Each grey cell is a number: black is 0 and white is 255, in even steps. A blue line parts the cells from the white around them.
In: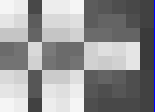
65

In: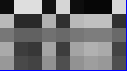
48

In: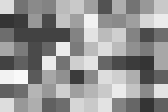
235

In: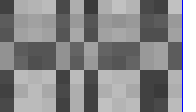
153

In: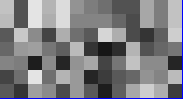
194
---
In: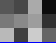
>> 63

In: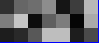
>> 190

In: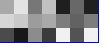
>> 241

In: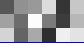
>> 46

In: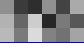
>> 130

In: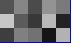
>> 114
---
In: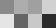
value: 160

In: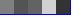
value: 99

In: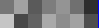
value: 90

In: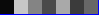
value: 132

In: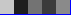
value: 115

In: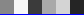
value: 59

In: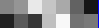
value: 233

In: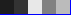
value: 232

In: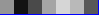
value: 74

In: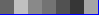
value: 137
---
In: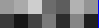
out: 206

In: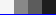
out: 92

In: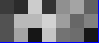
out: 204

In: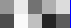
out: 114

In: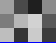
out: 31

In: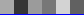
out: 155

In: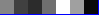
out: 44

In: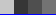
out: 79

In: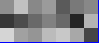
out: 136

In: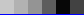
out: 148
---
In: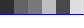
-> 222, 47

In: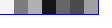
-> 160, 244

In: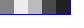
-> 33, 131

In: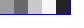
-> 36, 157

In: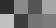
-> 166, 192

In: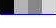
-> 214, 7
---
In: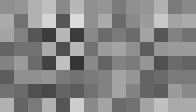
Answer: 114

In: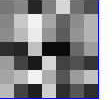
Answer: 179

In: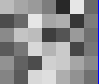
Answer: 112

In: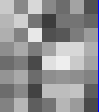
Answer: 155

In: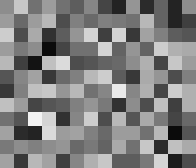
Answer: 85

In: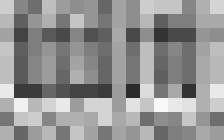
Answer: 142

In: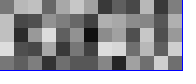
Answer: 153
